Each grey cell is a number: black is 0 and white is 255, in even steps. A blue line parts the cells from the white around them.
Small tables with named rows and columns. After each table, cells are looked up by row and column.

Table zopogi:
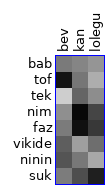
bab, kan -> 133
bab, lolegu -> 149
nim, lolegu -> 69
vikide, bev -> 94
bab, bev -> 122
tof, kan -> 118
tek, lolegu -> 141

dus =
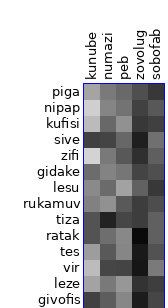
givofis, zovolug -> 28
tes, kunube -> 157
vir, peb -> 68
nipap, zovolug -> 65
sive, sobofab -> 112
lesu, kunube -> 138
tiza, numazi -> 34
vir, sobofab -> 122
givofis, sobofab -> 70
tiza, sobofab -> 96
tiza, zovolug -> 61
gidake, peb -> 118
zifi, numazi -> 121

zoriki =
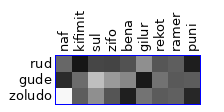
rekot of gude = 114
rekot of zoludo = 91
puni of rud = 30
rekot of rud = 86
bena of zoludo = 31
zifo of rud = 68
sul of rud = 70
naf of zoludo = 248
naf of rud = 103
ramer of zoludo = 96
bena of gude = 135
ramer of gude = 89
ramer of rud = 94

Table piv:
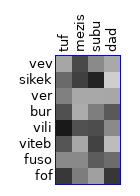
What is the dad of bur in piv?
89
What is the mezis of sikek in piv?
64
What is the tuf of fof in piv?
56
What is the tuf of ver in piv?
128
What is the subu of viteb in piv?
66
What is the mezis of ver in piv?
168
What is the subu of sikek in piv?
35
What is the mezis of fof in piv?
125
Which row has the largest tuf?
vev

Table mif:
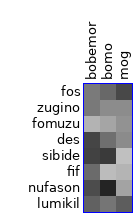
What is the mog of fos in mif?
72
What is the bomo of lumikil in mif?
117
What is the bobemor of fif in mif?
107
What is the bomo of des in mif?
111
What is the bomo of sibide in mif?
58
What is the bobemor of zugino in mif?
121
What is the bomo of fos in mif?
104
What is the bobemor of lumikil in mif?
97
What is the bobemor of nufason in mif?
76
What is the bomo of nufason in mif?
36
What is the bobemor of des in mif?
69
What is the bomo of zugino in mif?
140
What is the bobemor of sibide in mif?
66
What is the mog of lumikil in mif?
93

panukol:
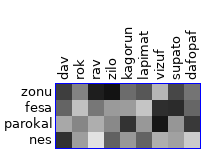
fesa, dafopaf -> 102
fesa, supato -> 43
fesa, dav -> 100
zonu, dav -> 62
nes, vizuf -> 174
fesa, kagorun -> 156
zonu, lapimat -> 87
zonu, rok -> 131
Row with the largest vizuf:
zonu

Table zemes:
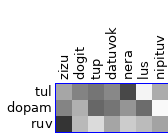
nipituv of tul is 172
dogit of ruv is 185
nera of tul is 72
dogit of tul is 131
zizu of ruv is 52
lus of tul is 244
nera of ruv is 204
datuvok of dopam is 117
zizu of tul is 166
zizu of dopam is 132
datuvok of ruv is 165
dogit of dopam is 176

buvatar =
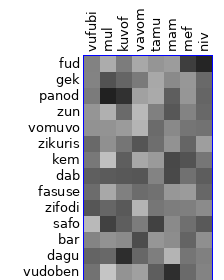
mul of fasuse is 168
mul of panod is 33
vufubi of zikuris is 105
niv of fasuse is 103
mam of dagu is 180
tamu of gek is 168
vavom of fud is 168
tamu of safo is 65
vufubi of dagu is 100
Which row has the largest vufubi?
safo

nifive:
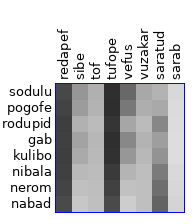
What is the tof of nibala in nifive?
188
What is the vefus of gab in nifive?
136
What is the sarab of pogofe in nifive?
219
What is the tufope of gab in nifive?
47
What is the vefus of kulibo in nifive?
151
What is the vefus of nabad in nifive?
205
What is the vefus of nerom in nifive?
193
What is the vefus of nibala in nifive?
180
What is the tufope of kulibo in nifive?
49
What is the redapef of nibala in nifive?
64
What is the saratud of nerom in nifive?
110
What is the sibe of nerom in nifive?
192
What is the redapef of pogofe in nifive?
67
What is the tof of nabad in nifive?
191

